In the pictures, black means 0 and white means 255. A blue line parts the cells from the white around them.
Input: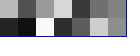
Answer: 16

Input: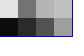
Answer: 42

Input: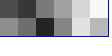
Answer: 110

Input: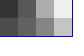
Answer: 98

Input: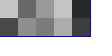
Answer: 143

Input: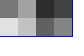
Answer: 194
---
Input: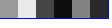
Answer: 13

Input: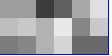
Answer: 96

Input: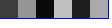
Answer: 192

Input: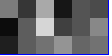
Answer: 22

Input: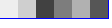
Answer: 125

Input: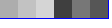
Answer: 63

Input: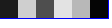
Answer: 227

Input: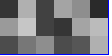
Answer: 164

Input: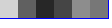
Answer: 69
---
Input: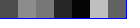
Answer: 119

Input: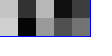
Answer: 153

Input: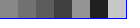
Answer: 92

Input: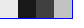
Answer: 64

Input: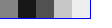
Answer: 81

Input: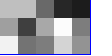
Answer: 125

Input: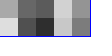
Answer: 46
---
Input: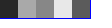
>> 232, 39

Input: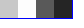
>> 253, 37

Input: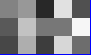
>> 246, 40

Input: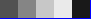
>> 234, 25

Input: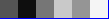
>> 245, 14

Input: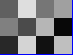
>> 222, 8

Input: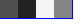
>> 245, 34

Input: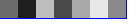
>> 232, 31
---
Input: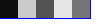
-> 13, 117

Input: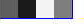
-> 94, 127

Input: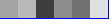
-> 164, 224

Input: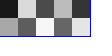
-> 24, 229

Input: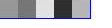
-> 151, 182

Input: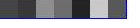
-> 68, 88
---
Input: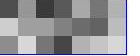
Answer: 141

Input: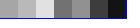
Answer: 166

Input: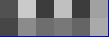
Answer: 70

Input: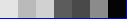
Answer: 228

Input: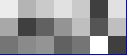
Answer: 117

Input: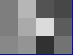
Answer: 136

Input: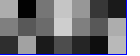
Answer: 46

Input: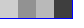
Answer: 206

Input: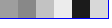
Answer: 158

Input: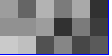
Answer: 202
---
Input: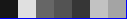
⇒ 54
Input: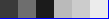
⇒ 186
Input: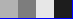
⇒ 125
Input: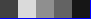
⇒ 143
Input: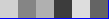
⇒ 60
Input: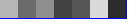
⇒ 86
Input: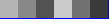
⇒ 203
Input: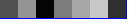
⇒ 167
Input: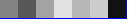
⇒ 183
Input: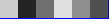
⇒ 224
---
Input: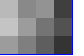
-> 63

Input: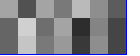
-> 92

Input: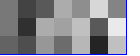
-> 132

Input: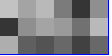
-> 143

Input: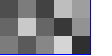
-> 158

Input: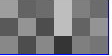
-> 108

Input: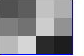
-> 175

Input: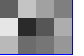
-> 127
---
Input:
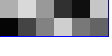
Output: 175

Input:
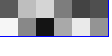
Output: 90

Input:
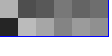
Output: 178

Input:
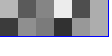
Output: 183

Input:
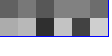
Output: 97

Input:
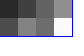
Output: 41

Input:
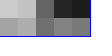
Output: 203
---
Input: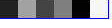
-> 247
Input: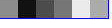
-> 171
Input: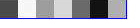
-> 175
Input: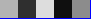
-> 140
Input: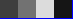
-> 21
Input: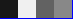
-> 136
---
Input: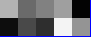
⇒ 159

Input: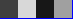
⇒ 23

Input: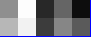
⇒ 101

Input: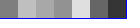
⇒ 102

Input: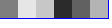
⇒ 97

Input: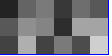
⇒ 110

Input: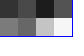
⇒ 28

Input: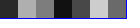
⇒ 205
